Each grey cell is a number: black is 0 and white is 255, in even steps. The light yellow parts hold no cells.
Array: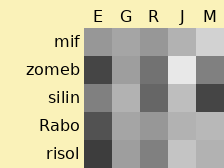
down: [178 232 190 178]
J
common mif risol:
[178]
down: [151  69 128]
E
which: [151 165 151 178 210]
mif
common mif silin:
[178]
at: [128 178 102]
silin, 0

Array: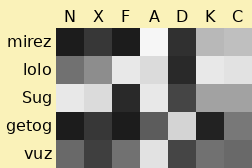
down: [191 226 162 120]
C
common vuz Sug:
[69]
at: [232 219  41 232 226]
lolo, 2
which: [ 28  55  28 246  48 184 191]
mirez
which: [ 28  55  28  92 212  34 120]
getog
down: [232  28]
N

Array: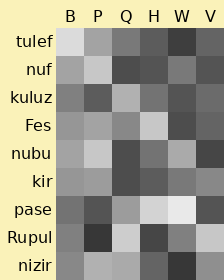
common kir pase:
[156]
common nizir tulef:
[100]
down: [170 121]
W
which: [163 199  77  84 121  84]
nuf
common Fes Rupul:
[199]
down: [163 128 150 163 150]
B

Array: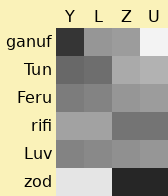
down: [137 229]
L
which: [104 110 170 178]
Tun

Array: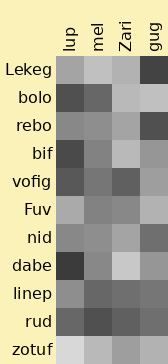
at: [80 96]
rud, 1
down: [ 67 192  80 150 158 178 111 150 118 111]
gug

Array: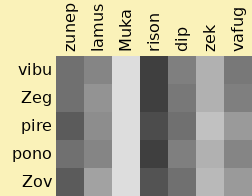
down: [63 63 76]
rison
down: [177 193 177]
zek
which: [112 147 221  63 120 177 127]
Zeg

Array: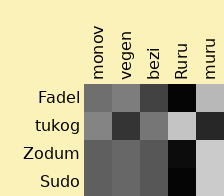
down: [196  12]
Ruru
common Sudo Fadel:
[5]

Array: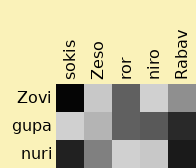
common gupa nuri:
[208]
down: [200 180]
Zeso
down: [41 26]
Rabav
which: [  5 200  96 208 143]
Zovi
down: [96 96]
ror

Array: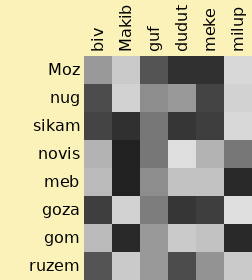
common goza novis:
[222]
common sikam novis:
[119]
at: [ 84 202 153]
ruzem, 0
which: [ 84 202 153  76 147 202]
ruzem
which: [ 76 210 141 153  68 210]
nug

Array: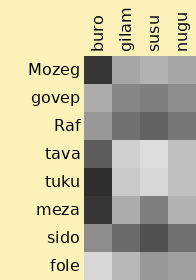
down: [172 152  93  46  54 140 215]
buro
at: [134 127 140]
govep, 1
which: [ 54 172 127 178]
meza
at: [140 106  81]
sido, 0
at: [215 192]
tuku, 2
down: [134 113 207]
gilam
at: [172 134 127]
govep, 0

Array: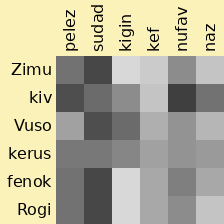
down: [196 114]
naz
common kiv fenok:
[114]

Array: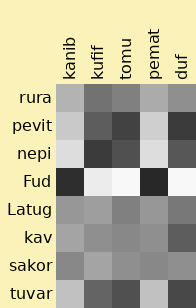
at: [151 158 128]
Latug, 0
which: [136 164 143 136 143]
sakor
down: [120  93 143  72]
duf

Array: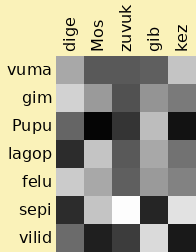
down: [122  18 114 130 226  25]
kez
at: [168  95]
felu, 1

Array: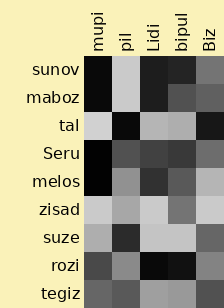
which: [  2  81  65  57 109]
Seru
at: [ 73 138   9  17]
rozi, 0

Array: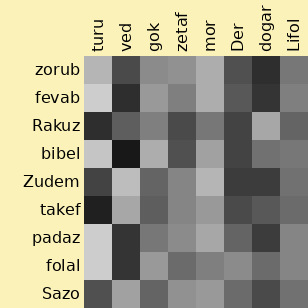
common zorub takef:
[74]
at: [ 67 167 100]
Rakuz, 5

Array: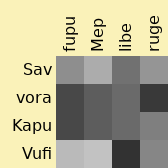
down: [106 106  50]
libe
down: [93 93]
Mep

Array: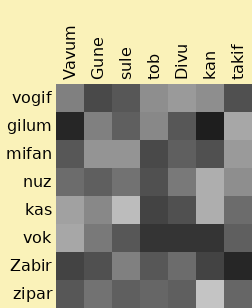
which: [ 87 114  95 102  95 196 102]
zipar
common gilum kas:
[136]
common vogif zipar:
[87]

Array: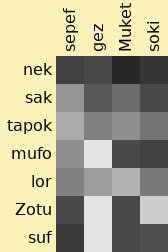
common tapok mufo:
[143]
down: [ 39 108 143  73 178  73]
Muket
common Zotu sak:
[73]
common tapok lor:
[129]
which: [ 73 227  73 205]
Zotu
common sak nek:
[73]
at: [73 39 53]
nek, 1

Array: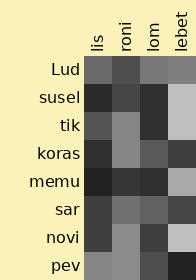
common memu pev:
[34]
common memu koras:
[48]
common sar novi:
[63]
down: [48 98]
lom
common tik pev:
[134]
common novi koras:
[63]
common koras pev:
[134]

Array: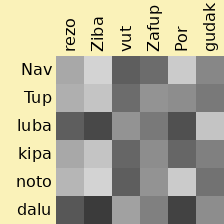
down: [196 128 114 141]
gudak
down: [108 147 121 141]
Zafup
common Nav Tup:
[108]
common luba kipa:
[196]
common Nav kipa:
[168]
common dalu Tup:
[141]

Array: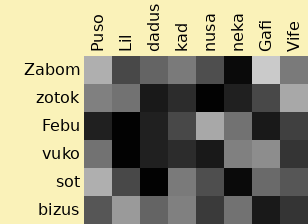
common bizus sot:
[86]
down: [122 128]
kad
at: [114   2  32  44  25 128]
vuko, 0
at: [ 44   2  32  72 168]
zotok, 3
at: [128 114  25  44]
zotok, 0
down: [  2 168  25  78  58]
nusa

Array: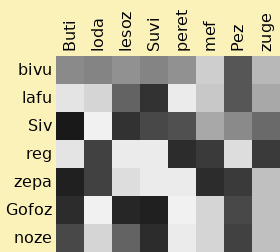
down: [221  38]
lesoz
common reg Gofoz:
[44]
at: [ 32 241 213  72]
Gofoz, 3
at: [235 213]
noze, 4
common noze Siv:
[72]
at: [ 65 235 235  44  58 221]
reg, 1

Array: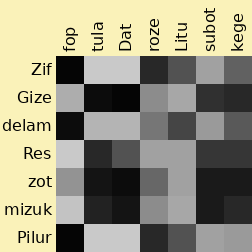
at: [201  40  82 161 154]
Pilur, 2
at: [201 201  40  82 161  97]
Zif, 1

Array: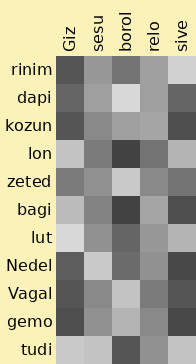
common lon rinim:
[115]
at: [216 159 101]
dapi, 2
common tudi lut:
[145]
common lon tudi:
[195]

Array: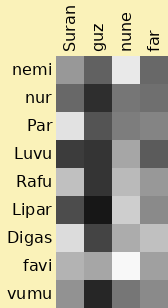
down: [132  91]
far
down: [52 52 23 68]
guz
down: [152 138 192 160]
far
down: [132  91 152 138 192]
far

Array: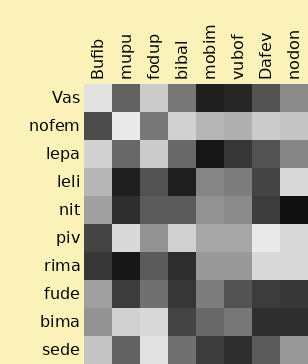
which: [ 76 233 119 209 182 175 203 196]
nofem
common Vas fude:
[83]
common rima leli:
[217]
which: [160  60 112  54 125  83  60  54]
fude
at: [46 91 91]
nit, 1
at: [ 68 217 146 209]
piv, 0

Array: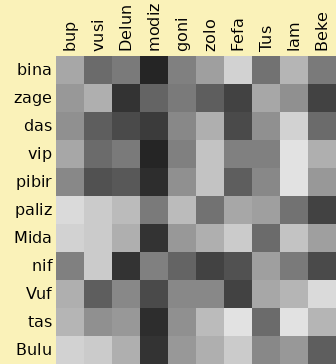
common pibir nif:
[81]
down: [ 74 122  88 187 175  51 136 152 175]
Delun
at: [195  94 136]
pibir, 5

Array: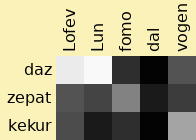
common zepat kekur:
[26]
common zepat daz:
[83]
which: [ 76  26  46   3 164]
kekur

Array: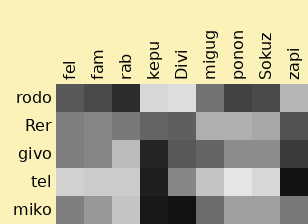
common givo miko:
[127]
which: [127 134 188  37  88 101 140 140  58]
givo
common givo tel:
[134]
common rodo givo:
[88]

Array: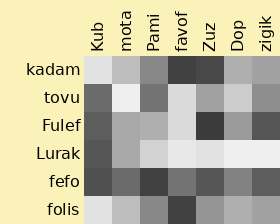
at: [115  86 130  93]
fefo, 3
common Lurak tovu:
[239]
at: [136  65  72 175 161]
kadam, 2

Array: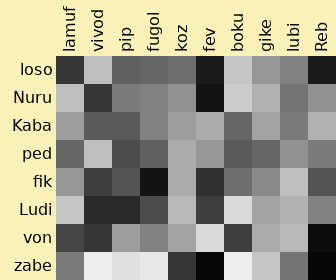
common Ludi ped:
[76]
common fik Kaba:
[171]
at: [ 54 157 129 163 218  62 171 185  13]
von, 1
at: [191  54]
Nuru, 0

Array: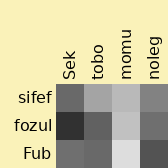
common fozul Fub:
[111]
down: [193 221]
momu

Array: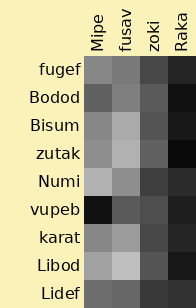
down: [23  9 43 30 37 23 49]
Raka
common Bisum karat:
[135]
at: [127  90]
Bodod, 1
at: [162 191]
Libod, 0
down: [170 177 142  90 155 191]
fusav
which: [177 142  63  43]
Numi

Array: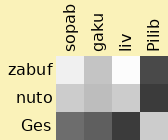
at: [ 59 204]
Ges, 2
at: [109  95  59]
Ges, 0
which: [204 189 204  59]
nuto
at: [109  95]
Ges, 0
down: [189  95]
gaku
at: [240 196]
zabuf, 0

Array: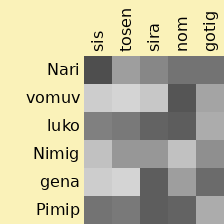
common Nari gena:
[158]
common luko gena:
[93]

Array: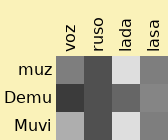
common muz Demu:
[80]
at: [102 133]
Demu, 2
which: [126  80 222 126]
muz
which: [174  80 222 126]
Muvi

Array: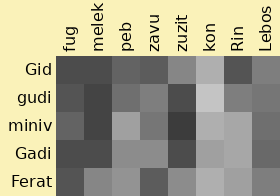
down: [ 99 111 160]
peb
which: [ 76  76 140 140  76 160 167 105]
Gadi
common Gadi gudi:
[76]

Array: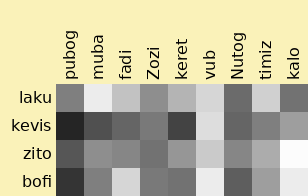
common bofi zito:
[114]
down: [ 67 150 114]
keret
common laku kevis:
[127]
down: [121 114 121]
Zozi
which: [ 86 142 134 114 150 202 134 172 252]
zito
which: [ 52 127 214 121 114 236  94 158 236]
bofi

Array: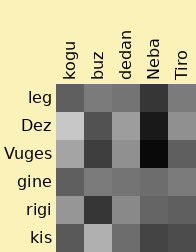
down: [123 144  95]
Tiro
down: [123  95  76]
Tiro
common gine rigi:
[95]

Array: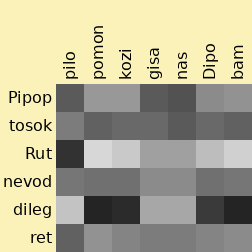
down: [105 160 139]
gisa
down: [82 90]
nas
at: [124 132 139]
ret, 4

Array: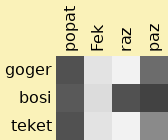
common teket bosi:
[81]
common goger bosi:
[81]
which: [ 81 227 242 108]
goger
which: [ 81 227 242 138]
teket
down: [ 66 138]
paz

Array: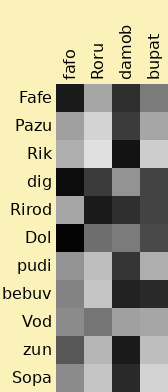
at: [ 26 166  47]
Fafe, 0
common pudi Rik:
[174]
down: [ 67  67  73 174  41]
bupat
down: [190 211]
bupat

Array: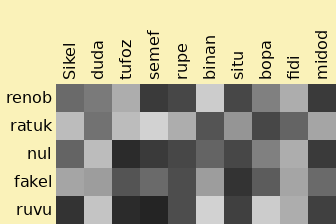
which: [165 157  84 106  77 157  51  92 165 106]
fakel

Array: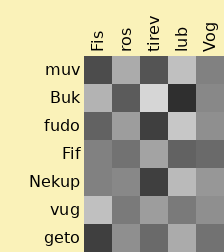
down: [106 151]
Vog
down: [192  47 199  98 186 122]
lub
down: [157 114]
ros
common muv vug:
[192]

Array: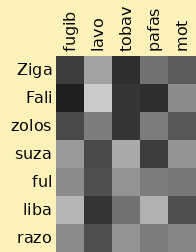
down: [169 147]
tobav
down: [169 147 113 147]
tobav
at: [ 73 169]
suza, 1
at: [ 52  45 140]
Fali, 2
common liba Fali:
[52]
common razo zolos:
[125]

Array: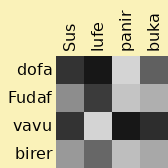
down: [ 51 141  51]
Sus
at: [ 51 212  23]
vavu, 0
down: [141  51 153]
Sus

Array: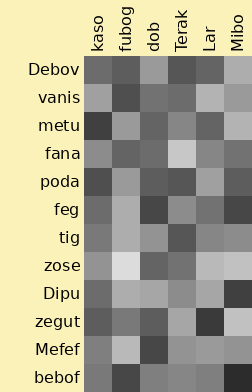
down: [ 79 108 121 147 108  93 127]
kaso
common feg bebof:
[71]
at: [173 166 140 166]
Dipu, 1
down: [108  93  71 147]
dob

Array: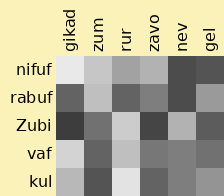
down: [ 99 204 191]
rur
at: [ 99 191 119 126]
vaf, 1
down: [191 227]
rur
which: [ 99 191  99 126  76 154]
rabuf
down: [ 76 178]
nev
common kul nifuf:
[84]

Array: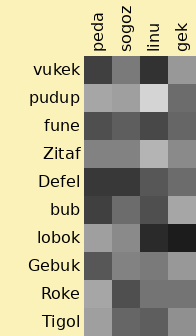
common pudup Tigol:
[159]
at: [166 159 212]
pudup, 0
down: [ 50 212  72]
linu

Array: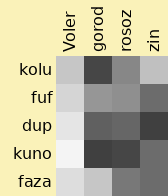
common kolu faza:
[198]
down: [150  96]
gorod
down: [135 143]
rosoz
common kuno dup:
[64]
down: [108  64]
zin

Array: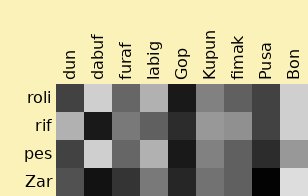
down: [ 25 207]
dabuf
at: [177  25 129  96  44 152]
pes, 3

